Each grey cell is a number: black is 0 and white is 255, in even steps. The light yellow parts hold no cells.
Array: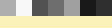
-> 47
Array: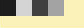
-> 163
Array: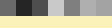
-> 163
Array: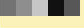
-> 87
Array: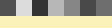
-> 110
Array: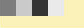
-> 234
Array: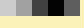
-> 94
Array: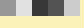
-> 204
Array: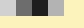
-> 179
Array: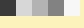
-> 248
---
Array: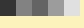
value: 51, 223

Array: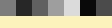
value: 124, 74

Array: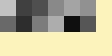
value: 193, 85

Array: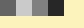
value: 100, 39

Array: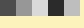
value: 78, 189

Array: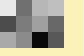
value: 231, 88

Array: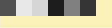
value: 81, 53

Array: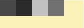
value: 72, 113
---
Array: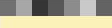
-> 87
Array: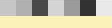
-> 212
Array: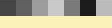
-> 201
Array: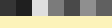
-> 123
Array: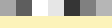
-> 231
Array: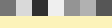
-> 238
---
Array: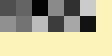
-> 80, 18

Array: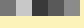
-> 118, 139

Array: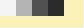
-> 244, 43

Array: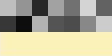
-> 190, 204

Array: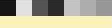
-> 22, 151

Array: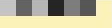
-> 196, 86

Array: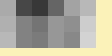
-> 170, 211

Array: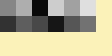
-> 134, 114
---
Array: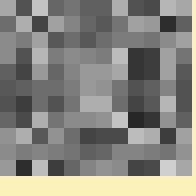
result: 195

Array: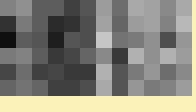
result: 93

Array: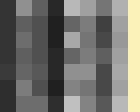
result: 95

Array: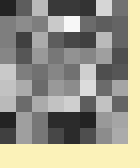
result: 186

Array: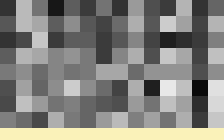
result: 115

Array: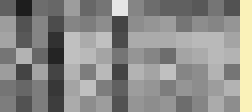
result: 109

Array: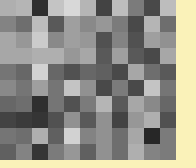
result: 47

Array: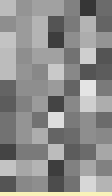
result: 161
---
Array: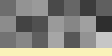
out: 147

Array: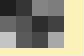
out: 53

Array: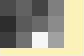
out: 98

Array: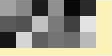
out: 136

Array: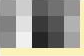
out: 205

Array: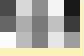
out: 216
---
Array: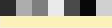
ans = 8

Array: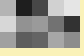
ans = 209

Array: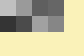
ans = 95

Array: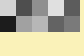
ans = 224

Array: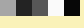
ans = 250

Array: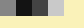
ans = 67

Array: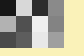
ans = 44

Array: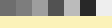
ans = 40

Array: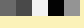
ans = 3
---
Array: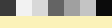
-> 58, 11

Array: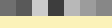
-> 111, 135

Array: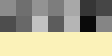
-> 140, 133

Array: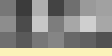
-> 119, 81

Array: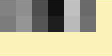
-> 130, 112

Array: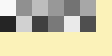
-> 248, 79

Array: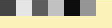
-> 68, 149

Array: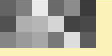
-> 100, 93

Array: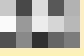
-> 199, 124
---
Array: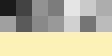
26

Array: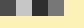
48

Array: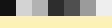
17

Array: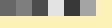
57

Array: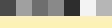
45

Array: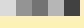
66

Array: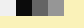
11
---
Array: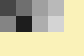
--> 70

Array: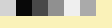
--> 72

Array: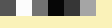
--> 54

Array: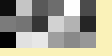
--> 14

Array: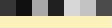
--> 32

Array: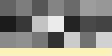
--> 35

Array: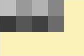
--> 65

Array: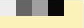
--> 101

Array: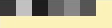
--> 56

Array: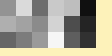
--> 36
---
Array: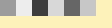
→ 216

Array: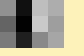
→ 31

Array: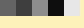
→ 142

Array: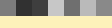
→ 111

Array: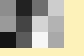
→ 91

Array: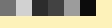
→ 67
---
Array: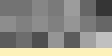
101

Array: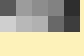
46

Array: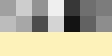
125

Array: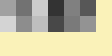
87

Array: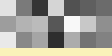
143

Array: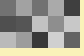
200

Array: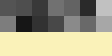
193

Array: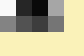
166

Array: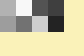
63

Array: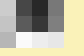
127
